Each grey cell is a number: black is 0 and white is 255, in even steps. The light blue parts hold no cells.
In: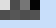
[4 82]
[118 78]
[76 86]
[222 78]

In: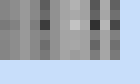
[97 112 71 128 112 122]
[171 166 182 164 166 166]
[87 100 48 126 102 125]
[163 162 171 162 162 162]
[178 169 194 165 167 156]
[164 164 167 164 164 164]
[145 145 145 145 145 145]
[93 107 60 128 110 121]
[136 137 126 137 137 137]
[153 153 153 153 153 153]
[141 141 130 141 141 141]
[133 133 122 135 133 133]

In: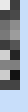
[62 73 140 156 85 36 127 18 68]
[233 62 110 121 60 208 130 204 68]

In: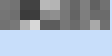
[113 107 111]
[97 107 169]
[127 126 124]
[103 100 107]
[121 120 119]
[180 143 92]
[184 137 94]
[66 61 216]
[68 59 179]
[115 111 120]
[120 117 114]

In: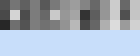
[195 197 209]
[104 80 155]
[204 204 220]
[148 150 175]
[104 94 102]
[132 51 72]
[157 165 184]
[145 151 147]
[121 201 124]
[88 104 113]
[124 124 125]
[96 76 83]
[117 212 111]
[82 73 39]

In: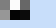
[103 11]
[251 4]
[126 151]
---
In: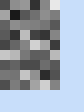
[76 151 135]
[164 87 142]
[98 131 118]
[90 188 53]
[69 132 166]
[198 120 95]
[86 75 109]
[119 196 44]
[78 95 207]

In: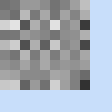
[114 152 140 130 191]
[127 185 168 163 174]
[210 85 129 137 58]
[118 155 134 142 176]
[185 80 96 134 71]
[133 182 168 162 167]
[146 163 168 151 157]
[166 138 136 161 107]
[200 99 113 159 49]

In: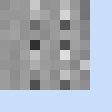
[143 153 147 184 117]
[150 152 163 212 116]
[145 147 145 84 133]
[156 146 141 167 130]
[149 155 160 80 148]
[151 161 157 221 135]
[148 153 155 156 197]
[156 157 160 192 133]
[155 158 154 94 142]

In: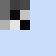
[106 71]
[106 196]
[178 7]

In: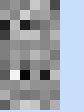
[128 120 167]
[164 206 162]
[29 29 121]
[60 194 134]
[127 135 136]
[125 144 158]
[111 94 128]
[89 7 26]
[143 163 145]
[173 117 141]
[96 204 132]

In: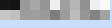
[22 154 149 159 145 251]
[198 157 154 156 150 162]

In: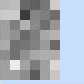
[185 103 119]
[203 59 127]
[159 178 111]
[160 106 168]
[171 118 154]
[142 146 173]
[160 163 160]
[161 141 161]

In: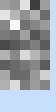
[160 226 158]
[227 145 108]
[135 113 153]
[123 161 117]
[73 106 91]
[179 218 145]
[94 119 91]
[167 106 208]
[176 124 131]

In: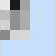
[232 162]
[189 173]
[211 172]
[138 215]
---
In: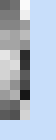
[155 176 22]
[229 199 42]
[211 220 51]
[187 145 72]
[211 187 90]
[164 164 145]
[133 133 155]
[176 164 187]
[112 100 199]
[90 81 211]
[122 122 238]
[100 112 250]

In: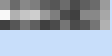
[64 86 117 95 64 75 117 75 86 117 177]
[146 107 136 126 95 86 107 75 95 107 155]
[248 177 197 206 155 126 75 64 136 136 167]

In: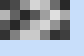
[181 98 40 86 159 223 171]
[86 40 108 190 213 148 74]
[50 74 148 213 190 108 40]
[50 128 202 202 128 50 62]

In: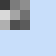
[176 79 91]
[217 165 113]
[57 124 142]

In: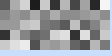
[50 192 132 100 112 211 223 50 223 100 202]
[132 153 141 172 132 172 141 141 153 163 141]
[153 153 192 202 121 112 90 192 100 132 183]
[90 172 211 28 202 50 183 70 163 39 245]
[202 223 235 81 163 153 172 100 81 183 121]

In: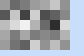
[87 198 66 207 78 97 136]
[156 115 97 207 146 189 146]
[156 106 124 156 167 198 146]
[167 124 167 124 136 124 179]
[189 218 241 179 106 45 218]

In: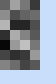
[181 37 37 78]
[68 47 57 153]
[131 108 68 88]
[141 78 99 108]
[99 162 119 57]
[47 172 131 88]
[7 153 192 119]

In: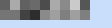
[117 117 66 45 138 159 127 159 127]
[97 170 97 106 76 170 138 202 86]

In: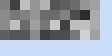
[95 85 85 138 64 76 76 119 209 160]
[138 191 107 160 119 200 64 191 191 171]
[138 119 129 150 107 107 129 76 43 171]
[129 64 191 150 180 85 95 107 150 160]
